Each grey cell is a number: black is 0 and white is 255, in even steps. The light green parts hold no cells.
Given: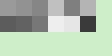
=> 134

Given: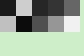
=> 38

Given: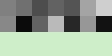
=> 77

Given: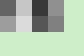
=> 56

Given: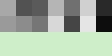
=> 90

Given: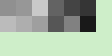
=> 201

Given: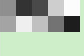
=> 73

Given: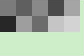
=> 137

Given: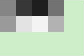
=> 30
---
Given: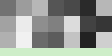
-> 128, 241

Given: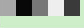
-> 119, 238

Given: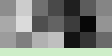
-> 99, 219

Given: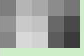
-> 194, 216

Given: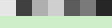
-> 207, 230

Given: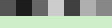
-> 204, 204

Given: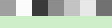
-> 140, 251

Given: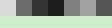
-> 30, 217
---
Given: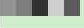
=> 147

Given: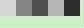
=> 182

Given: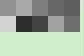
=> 169

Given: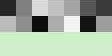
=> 217

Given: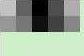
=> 173

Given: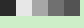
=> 167
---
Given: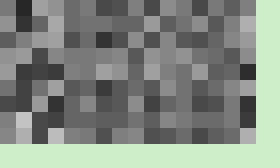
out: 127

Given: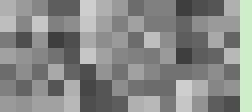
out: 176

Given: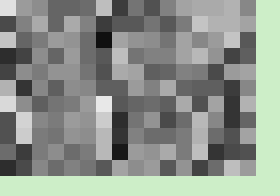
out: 135

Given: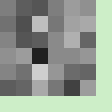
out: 144

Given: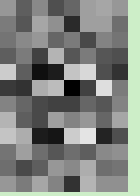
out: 151

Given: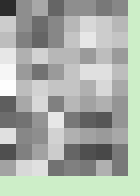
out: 135
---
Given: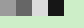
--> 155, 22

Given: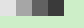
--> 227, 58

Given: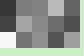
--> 54, 158

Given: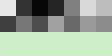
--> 231, 140

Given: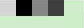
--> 212, 62

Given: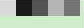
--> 217, 116

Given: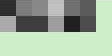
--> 46, 77
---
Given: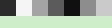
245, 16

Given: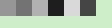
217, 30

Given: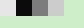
230, 11

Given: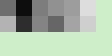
221, 13

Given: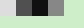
221, 16

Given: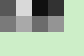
217, 16

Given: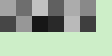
194, 23
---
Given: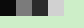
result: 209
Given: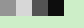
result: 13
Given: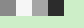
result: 44
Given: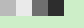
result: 45
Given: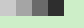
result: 46
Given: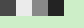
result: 35
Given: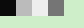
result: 117
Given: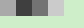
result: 203
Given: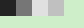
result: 192
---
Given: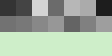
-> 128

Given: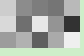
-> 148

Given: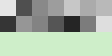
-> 124

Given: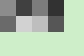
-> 190

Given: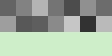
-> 51

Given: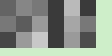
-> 166
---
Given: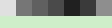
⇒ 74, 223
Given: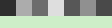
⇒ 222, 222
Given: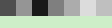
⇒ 127, 220
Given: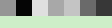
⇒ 168, 223
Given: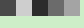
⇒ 44, 206
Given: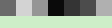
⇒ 10, 211
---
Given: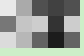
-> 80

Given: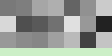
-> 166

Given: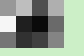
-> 79

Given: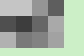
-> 149

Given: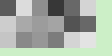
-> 143

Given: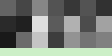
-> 134
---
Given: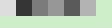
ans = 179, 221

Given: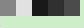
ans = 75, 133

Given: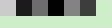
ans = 61, 203

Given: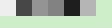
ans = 181, 238

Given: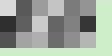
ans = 148, 83

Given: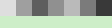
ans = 57, 222
